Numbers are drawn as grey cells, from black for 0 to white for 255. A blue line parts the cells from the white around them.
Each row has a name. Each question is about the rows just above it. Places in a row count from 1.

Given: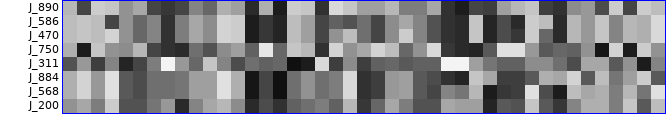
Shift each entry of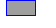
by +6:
[165 165]
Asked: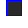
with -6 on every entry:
[36]
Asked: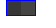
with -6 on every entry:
[49 63]
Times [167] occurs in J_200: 4
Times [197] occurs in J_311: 1
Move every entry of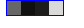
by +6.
[109  22  34 223]
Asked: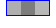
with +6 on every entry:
[181 131 189]

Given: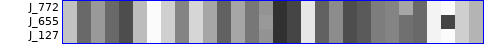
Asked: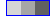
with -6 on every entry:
[208 160  91]
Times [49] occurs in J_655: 1

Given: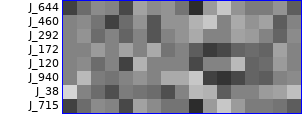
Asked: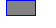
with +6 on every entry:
[137 137]
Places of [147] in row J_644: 8 13 16

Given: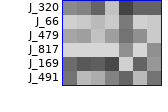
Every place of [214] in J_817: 1 2 3 4 6
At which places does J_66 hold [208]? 1 6
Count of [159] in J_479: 2
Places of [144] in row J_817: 5 7
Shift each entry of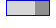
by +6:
[220 220 150]
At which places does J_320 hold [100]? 3 6 7
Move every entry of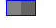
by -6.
[124  94]

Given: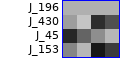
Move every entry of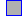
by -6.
[170]
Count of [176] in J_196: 4
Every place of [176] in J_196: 1 2 3 4
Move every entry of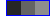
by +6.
[ 44 106 148]
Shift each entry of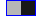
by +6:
[189  29]

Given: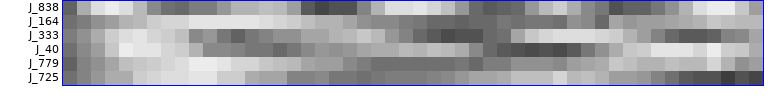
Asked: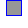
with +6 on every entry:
[157]
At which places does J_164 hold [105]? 27 28 30 31 39
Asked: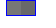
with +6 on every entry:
[125 111]
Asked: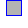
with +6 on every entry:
[185]
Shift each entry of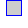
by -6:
[199]

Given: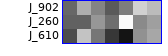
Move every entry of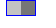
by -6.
[189 112]
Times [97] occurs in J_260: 2

